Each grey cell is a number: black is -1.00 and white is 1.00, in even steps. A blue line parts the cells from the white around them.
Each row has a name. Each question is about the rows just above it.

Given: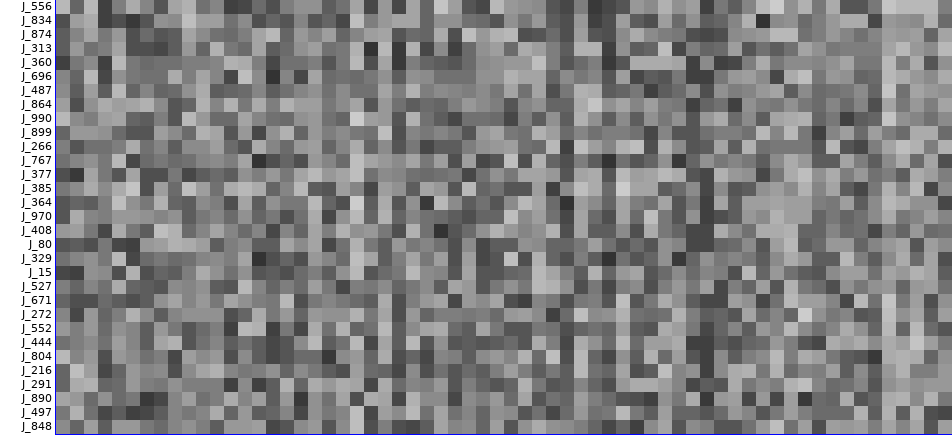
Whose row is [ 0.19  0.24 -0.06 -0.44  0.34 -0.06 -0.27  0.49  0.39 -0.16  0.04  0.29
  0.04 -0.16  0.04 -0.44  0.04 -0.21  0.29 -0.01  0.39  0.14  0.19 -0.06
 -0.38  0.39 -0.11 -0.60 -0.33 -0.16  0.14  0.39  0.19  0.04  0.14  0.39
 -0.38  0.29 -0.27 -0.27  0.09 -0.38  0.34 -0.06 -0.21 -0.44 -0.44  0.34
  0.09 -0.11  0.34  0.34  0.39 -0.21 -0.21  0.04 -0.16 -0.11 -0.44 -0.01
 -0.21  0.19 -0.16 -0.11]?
J_408
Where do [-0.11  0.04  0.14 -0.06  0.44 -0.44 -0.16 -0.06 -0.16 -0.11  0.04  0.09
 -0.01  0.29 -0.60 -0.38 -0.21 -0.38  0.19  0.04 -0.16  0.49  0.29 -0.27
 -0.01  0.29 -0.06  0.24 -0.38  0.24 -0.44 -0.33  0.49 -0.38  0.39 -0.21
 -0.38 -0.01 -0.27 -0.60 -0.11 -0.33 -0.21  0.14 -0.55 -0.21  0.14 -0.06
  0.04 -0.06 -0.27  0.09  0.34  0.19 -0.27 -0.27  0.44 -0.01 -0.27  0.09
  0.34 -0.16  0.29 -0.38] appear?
J_329
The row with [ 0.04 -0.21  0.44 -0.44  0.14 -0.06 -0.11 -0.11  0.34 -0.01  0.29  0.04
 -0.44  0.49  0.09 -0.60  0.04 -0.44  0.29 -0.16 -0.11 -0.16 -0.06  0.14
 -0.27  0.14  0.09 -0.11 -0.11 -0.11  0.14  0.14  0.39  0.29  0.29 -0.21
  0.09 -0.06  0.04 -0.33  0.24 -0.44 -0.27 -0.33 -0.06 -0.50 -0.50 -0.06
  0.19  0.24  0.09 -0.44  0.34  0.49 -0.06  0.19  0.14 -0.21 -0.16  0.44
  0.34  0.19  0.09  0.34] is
J_696
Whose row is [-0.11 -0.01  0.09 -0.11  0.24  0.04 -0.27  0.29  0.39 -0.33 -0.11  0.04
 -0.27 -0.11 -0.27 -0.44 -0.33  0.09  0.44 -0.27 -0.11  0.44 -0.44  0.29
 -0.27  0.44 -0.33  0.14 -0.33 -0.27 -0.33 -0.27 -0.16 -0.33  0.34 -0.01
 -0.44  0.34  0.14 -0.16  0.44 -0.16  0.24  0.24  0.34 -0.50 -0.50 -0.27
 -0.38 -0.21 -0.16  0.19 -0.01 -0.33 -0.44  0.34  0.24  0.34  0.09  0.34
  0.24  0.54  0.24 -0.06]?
J_444

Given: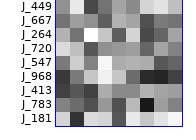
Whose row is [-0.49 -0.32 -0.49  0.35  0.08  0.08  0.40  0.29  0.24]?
J_413
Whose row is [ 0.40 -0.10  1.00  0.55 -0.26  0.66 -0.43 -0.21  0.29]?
J_264
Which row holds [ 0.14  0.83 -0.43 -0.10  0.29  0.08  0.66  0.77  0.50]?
J_449

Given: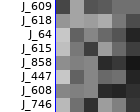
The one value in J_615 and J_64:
[-0.18]
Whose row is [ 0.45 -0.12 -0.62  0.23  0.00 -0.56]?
J_746

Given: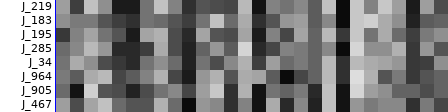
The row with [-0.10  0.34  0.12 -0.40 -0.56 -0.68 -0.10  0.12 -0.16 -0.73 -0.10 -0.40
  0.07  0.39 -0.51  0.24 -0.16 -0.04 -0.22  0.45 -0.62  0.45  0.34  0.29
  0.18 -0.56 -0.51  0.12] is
J_34
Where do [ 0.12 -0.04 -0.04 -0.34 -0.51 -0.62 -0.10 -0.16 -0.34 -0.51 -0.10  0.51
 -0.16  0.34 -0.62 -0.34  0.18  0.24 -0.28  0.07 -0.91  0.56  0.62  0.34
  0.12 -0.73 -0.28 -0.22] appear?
J_183
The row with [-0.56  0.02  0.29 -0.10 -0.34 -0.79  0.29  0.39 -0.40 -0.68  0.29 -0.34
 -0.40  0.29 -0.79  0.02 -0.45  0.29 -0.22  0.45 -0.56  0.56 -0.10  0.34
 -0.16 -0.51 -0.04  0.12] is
J_195
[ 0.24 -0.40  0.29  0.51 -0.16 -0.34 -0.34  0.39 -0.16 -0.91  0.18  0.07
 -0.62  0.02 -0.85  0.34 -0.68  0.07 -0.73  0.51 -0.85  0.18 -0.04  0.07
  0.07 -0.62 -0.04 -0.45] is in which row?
J_467

